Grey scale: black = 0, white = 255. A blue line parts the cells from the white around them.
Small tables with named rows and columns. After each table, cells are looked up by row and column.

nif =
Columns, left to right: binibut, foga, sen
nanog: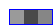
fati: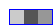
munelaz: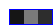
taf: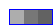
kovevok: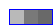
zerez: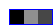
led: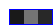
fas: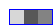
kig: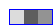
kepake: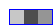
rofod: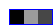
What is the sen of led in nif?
40
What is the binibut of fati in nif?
203
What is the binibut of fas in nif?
215
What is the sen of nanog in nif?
134
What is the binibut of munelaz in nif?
21
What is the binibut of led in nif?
25
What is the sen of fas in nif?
131
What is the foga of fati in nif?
85
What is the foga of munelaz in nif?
122
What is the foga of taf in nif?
119
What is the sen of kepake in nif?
149
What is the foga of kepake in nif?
77

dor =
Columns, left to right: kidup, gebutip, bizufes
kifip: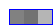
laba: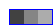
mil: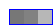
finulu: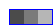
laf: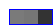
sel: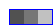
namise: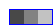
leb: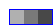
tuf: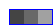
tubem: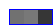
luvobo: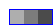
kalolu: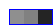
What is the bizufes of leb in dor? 72
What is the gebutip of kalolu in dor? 129
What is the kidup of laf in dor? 122
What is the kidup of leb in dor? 176
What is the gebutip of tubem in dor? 120
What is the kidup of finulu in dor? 75
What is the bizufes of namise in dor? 194
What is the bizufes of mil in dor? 183
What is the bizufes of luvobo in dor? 75
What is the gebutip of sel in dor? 118
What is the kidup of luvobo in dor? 174
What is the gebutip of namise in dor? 130
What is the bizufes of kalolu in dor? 36
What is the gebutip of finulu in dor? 122
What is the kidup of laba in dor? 65
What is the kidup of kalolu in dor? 143
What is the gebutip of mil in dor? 129

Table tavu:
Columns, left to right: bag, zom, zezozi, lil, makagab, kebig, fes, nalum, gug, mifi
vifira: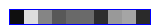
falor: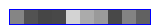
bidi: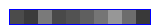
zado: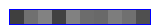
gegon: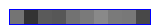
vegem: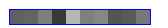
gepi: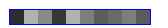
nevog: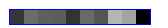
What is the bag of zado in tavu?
63
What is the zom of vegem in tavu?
100
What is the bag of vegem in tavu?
96
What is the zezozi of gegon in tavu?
90
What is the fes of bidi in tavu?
117
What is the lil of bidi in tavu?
73
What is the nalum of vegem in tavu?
84
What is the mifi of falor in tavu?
97
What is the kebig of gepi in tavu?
126
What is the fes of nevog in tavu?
85
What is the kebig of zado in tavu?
108
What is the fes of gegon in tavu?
137
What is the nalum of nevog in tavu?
181
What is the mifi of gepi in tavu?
91
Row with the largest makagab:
falor

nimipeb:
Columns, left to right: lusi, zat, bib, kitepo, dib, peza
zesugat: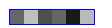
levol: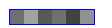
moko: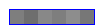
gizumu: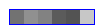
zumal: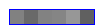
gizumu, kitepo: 91
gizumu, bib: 130
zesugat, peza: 186
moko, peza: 119
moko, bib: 136
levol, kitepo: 112
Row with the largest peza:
gizumu

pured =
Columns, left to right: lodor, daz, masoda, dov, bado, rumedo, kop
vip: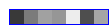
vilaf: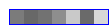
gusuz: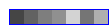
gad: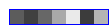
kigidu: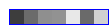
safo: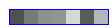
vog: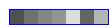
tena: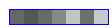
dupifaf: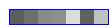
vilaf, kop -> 215
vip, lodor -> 57
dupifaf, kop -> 193
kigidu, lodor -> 61
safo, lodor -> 80
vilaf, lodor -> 123
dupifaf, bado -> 220
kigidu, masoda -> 143
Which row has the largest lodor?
vilaf

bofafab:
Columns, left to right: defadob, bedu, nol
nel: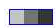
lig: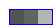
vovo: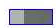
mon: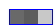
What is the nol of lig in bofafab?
180
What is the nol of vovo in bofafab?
105
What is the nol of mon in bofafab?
200
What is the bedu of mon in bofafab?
92
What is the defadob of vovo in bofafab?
178
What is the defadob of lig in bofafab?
83
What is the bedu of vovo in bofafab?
108
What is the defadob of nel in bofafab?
195
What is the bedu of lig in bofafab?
99
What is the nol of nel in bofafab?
53
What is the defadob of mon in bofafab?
105
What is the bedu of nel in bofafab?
115

